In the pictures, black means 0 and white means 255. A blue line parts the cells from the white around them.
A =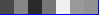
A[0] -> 73
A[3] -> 119
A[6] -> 146
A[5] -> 153

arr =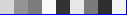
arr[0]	214
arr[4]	51
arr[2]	124

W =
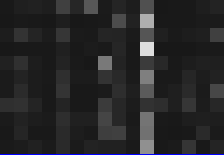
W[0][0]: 25
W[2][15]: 64
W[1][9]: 34
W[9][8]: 64
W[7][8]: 39
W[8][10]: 116
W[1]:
[24, 26, 25, 24, 30, 24, 25, 26, 76, 34, 175, 25, 25, 25, 27, 27]
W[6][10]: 91
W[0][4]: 64
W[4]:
[33, 48, 29, 25, 35, 26, 24, 121, 35, 25, 59, 40, 25, 29, 32, 31]
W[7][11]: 46
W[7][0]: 47
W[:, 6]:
[87, 25, 26, 28, 24, 28, 25, 25, 32, 26, 35]
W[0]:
[25, 31, 33, 30, 64, 38, 87, 27, 37, 29, 80, 24, 25, 25, 30, 35]
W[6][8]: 46
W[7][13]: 54
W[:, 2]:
[33, 25, 36, 25, 29, 28, 28, 36, 29, 25, 33]
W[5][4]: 47
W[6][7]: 27
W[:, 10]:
[80, 175, 85, 222, 59, 127, 91, 50, 116, 113, 144]
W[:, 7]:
[27, 26, 37, 26, 121, 51, 27, 59, 69, 62, 33]
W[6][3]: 25
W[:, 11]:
[24, 25, 32, 24, 40, 26, 27, 46, 26, 25, 25]
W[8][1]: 34
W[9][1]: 37
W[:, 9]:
[29, 34, 27, 25, 25, 27, 31, 28, 26, 28, 26]
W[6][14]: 27
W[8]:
[27, 34, 29, 27, 46, 32, 32, 69, 39, 26, 116, 26, 25, 30, 31, 30]

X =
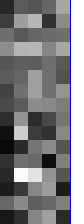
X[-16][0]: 40
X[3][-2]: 133
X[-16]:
[40, 91, 85, 102, 167]
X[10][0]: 9
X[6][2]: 160
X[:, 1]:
[91, 158, 88, 179, 94, 101, 112, 91, 147, 204, 41, 112, 251, 57, 137, 46]
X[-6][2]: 116
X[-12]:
[86, 94, 93, 111, 89]
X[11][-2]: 14
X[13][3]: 157
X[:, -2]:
[102, 50, 106, 133, 111, 113, 113, 136, 73, 50, 139, 14, 147, 157, 103, 160]
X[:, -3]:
[85, 183, 102, 181, 93, 160, 160, 140, 44, 60, 116, 105, 227, 134, 94, 133]
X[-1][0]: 24
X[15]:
[24, 46, 133, 160, 42]
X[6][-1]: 148
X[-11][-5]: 92
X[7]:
[75, 91, 140, 136, 125]
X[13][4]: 28

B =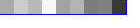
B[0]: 170
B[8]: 56
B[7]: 129

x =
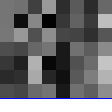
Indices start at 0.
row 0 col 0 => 117
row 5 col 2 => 169
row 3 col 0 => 78
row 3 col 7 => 139
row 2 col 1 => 152
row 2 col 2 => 80
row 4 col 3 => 7
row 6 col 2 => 106
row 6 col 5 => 112
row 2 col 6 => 47
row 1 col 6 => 58
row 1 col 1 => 13
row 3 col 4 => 25
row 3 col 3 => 117
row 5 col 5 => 89
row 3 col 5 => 113
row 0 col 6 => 43

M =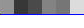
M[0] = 148
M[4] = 118
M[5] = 220

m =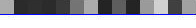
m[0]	172
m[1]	43
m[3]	43
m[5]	116

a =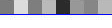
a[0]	123
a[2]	126
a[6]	134

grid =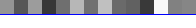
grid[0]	148
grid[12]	129
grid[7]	192
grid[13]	134
